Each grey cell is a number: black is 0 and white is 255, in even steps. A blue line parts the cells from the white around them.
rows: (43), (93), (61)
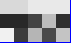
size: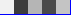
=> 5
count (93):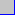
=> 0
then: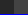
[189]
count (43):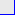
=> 3
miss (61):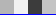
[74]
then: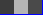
[196]
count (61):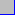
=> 0

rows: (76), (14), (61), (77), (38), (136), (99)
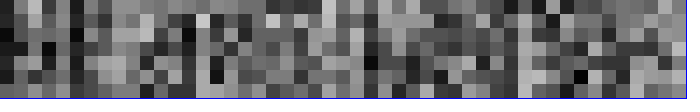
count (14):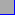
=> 2
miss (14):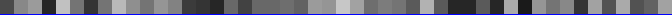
[44]
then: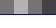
[38]
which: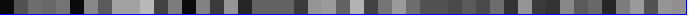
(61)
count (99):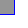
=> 0
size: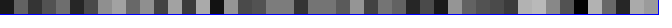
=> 47
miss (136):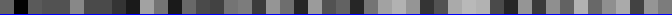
[18]

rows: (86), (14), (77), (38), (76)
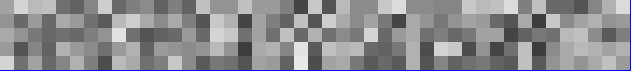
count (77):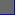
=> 7
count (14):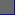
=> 3

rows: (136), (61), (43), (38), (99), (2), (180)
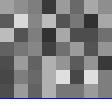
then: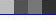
[168]
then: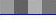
[119]
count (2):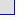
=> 2

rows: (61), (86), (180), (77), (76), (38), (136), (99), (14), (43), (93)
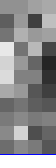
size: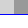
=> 2
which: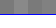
(14)
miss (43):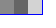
[78]
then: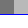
[70]
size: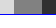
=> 4

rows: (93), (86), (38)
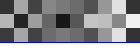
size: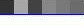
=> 6
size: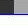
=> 2
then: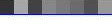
[225]
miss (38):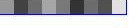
[59]

